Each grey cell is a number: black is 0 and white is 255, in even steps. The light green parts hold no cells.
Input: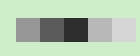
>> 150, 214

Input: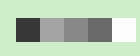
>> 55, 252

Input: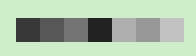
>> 56, 194

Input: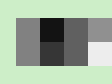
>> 129, 237

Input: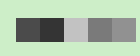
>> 75, 145

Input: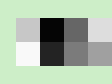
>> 199, 160

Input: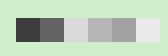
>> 61, 233
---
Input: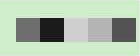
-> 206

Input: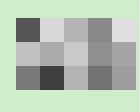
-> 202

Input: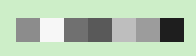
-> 89

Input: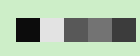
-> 88

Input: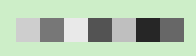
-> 83

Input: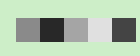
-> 165

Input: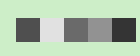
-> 106

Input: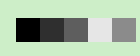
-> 94

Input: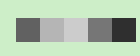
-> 204
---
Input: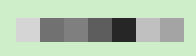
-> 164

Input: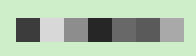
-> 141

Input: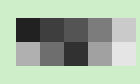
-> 176

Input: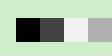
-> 66

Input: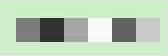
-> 165

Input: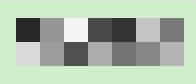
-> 195

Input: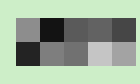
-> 141
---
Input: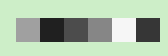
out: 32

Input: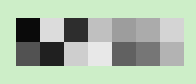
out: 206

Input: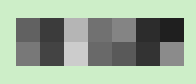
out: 204

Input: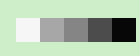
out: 246

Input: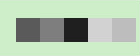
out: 90

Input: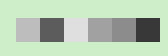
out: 92
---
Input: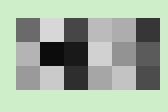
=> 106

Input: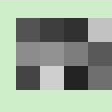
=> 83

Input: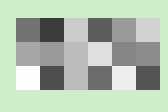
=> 114

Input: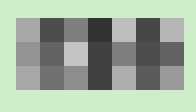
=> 167

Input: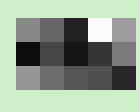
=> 136

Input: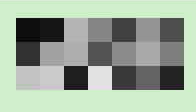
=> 14
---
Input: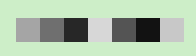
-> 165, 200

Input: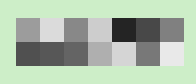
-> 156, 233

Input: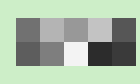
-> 113, 58

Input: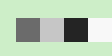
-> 107, 248

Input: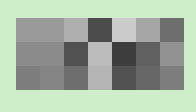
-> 153, 125

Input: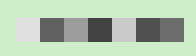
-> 224, 109

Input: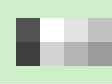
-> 82, 154

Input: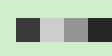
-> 58, 38
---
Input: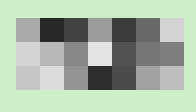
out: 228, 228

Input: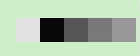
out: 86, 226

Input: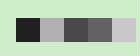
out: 72, 200

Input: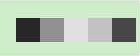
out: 224, 224

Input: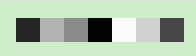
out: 3, 251

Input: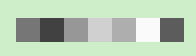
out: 208, 250
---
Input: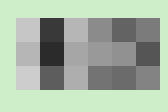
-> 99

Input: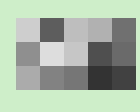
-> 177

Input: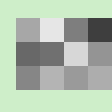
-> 126

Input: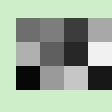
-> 60

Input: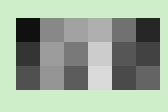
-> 113

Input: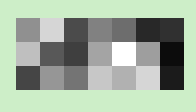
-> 40

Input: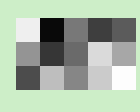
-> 62

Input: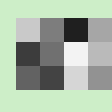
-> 31
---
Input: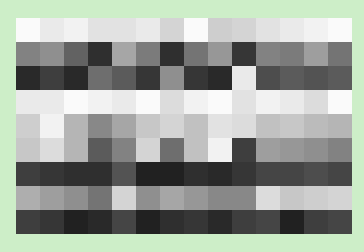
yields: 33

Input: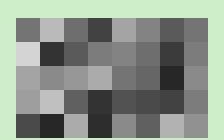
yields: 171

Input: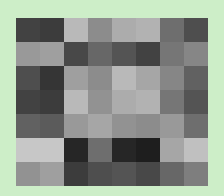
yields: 60

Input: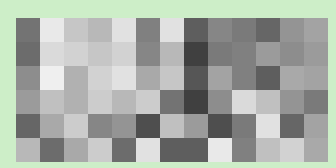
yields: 169

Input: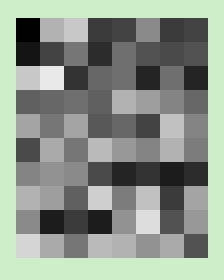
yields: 118

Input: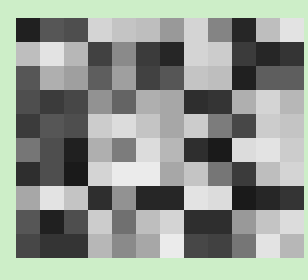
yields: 52

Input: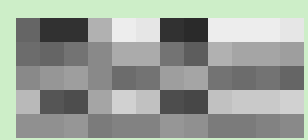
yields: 150
